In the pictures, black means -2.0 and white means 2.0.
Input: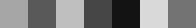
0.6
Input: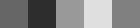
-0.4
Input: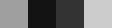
0.5
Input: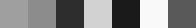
0.5
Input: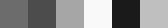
-0.3
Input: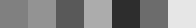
0.0
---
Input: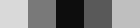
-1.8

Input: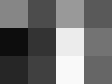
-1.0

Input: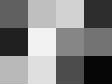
1.5

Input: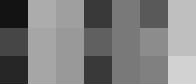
-0.1

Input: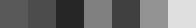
-1.0

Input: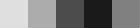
-0.8
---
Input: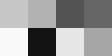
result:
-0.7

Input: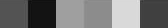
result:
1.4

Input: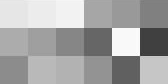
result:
0.4

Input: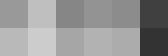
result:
0.2

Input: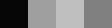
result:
1.0

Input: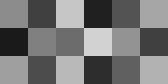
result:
-0.7

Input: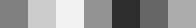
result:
-0.4
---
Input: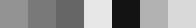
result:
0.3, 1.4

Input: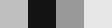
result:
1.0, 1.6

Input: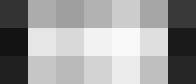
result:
-1.2, -1.4

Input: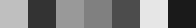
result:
1.0, -1.6

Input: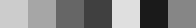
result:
1.2, 0.1

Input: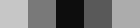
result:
1.1, 0.7
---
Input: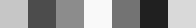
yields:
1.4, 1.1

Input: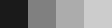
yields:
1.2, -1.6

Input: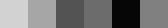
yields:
0.0, 1.3

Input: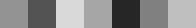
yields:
1.0, 0.3

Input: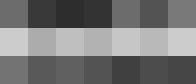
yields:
-0.1, -0.2

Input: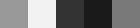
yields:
-0.1, 0.4

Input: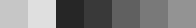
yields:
0.3, 1.1

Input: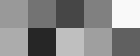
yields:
1.9, 0.7
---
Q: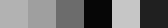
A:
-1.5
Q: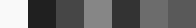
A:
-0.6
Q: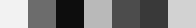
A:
1.3
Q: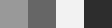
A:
-1.3
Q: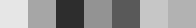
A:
0.8
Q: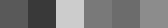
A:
0.2
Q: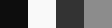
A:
0.2
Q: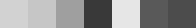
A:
-0.8
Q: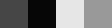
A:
0.4
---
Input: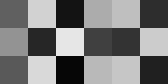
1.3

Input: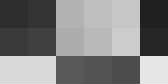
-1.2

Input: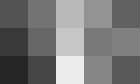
-0.2

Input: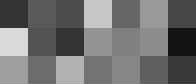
-0.6

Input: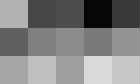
-0.9

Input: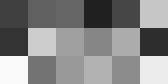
-0.5

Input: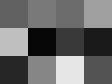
-0.1

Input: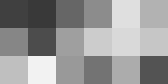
-1.1

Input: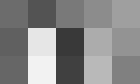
-0.7

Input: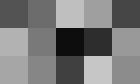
-0.3
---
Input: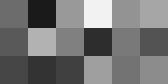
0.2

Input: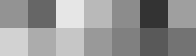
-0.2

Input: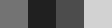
1.3

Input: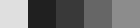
0.2

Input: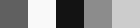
1.2

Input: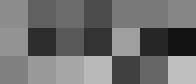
1.0
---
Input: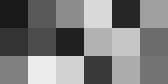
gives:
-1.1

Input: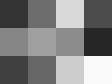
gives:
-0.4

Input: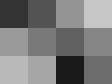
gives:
0.6

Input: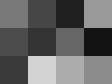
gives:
1.3

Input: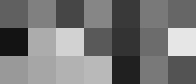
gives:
-1.5

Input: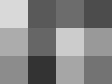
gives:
-1.2

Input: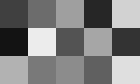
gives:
0.2

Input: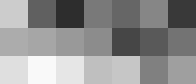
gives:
1.1
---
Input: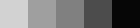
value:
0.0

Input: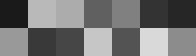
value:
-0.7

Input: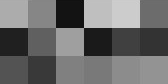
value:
-0.1

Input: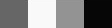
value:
1.9

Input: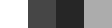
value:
-0.9

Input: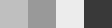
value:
0.4

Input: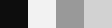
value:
1.8
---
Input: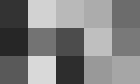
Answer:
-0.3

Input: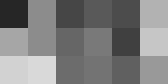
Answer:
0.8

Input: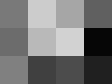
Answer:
-0.5

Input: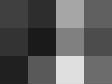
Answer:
-0.5

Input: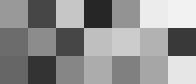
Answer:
1.8

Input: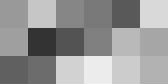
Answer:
1.4

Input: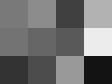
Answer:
0.8

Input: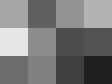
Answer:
0.8

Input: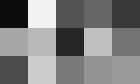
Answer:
-1.1
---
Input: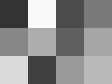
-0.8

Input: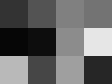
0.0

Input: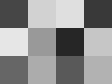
1.5

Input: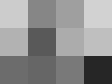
0.5

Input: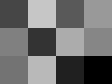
-0.6

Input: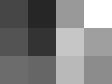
0.4
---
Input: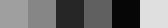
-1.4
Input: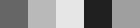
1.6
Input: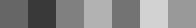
0.0
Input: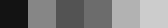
-0.7
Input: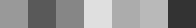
0.1
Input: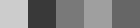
-0.1
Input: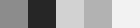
1.3
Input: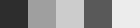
1.2
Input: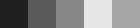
0.1
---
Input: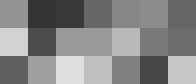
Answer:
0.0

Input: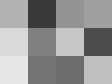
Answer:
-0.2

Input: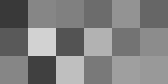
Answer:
-0.1

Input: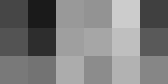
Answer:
0.2

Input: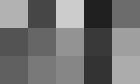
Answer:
0.1

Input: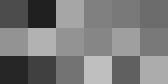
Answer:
1.0
